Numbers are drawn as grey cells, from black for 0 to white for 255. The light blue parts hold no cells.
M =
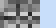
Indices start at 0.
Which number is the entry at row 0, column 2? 94
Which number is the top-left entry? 177
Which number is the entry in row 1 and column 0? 177
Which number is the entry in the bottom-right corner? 193
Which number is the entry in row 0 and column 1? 149
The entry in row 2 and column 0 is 163
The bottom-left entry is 107
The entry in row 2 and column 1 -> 107
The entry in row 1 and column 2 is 136
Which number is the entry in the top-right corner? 94

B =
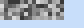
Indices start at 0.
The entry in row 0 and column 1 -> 120
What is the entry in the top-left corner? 149
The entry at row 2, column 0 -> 190
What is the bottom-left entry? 205
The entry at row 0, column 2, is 56
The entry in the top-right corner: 56
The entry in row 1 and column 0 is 217
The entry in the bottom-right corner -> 135
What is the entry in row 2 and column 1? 80

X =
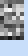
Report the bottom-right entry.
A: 57
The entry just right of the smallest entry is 69
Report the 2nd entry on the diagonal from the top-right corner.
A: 205
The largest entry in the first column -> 205
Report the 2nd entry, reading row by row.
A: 124
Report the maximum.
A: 248
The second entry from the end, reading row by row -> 29
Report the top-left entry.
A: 153
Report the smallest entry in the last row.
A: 16
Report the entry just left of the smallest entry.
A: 57
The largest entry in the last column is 233
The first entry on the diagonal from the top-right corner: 97
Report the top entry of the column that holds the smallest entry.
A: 97
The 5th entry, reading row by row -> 97

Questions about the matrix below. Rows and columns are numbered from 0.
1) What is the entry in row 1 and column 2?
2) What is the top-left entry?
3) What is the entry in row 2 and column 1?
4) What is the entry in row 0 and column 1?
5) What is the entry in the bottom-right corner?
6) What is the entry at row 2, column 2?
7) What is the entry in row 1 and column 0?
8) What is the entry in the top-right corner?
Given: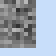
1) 132
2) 146
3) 146
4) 91
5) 132
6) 119
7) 171
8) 105

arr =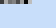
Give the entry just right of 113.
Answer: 129
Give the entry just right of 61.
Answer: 173
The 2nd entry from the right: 8

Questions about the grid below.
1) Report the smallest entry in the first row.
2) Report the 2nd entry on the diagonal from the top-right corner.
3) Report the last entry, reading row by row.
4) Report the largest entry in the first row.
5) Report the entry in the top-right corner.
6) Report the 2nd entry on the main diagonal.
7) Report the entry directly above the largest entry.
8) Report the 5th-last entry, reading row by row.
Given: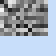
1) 35
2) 88
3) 117
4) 232
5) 206
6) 48
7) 163
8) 177

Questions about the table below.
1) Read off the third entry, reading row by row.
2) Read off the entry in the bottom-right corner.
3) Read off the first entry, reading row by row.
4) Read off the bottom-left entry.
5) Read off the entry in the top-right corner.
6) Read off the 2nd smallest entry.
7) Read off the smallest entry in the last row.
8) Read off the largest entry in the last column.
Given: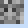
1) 74
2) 174
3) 105
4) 90
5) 133
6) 60
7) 74
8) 188

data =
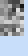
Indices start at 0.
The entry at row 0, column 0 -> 150
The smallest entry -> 22
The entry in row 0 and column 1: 134
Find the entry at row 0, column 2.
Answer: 81
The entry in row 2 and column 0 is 134
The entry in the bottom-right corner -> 191
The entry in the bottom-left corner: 150
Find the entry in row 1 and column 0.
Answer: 165
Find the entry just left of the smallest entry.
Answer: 106
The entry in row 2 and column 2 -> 118
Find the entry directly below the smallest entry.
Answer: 81
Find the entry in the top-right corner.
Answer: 165

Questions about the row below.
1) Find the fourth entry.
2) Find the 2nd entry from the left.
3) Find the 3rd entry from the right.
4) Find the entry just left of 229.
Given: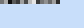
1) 89
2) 172
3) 104
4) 188

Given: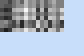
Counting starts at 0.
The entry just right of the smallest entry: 55
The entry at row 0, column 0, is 100
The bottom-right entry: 201
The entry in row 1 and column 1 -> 84
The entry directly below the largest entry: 201
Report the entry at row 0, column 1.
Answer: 100
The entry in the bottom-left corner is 69
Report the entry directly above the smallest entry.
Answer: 113
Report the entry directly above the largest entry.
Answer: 187
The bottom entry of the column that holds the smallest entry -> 29
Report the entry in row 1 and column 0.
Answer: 100
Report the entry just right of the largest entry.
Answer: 171
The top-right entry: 127
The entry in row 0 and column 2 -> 69
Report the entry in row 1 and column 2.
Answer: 84
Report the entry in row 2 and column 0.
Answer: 69

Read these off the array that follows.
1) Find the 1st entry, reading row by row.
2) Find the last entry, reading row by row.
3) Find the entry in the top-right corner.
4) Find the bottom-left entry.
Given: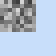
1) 196
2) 154
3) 183
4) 170
